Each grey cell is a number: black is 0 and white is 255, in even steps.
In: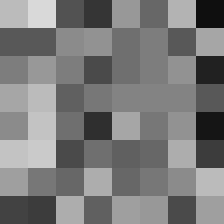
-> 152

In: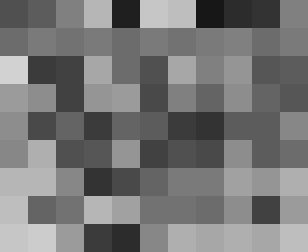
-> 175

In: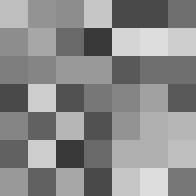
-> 198

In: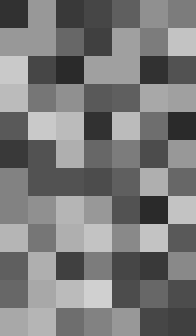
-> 152

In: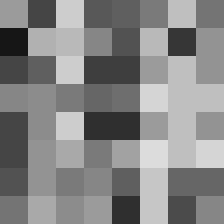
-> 198

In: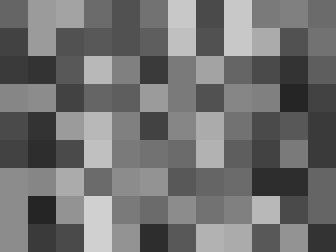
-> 88

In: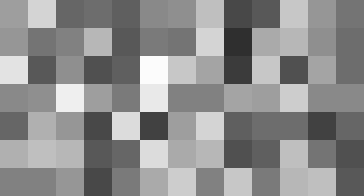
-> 183
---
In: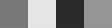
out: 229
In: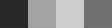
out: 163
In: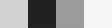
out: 33
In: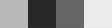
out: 40
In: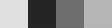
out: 37
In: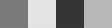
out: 228
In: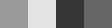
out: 227
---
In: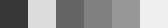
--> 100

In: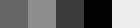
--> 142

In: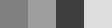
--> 128

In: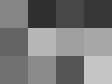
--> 113

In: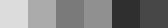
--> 122

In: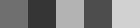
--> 53

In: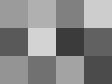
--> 148

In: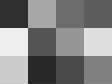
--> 203
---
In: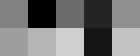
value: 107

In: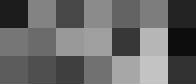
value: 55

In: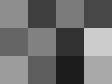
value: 129

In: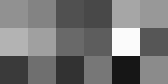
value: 93

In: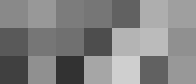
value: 180

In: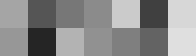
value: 203

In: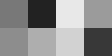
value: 34

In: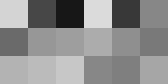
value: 172
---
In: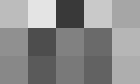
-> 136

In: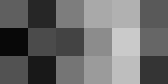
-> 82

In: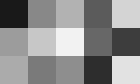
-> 171

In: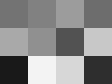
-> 25

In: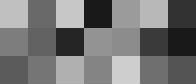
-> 91

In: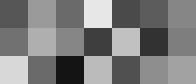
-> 216

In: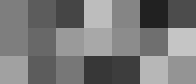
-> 161
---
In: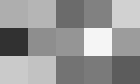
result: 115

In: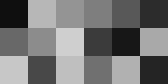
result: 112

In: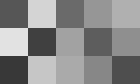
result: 170

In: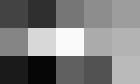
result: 96

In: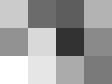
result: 230

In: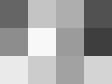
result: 204

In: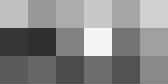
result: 109

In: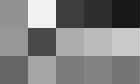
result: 124

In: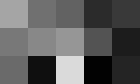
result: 218
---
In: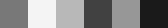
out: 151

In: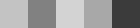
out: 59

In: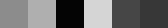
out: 70

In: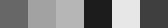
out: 231

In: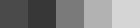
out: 213

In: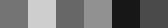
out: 23

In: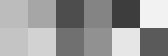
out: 61

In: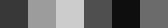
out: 14

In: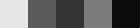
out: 12
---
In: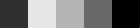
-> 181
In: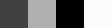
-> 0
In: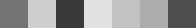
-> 58
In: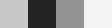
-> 147
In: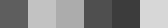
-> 172
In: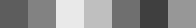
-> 233
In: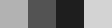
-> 30
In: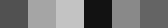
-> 195
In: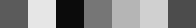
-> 11
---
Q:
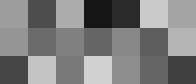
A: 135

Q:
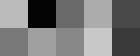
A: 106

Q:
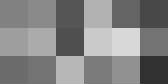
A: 202

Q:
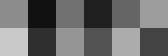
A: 31

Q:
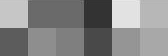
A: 51

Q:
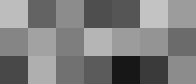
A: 156
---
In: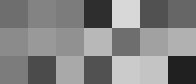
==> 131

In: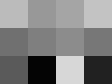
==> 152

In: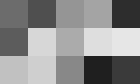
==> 79

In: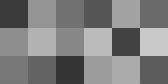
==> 148

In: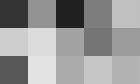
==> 147

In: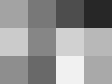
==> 120

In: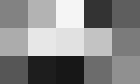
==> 179

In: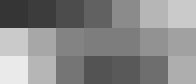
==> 60
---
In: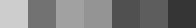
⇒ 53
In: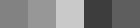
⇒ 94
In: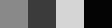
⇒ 4
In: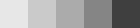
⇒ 63
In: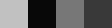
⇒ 57
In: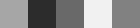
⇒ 129
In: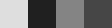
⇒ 70
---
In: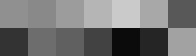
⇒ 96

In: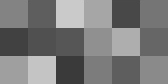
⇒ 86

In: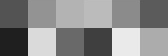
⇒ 105

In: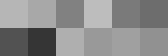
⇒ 175

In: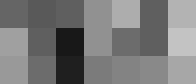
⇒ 24

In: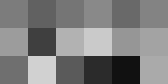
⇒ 178

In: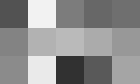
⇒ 186
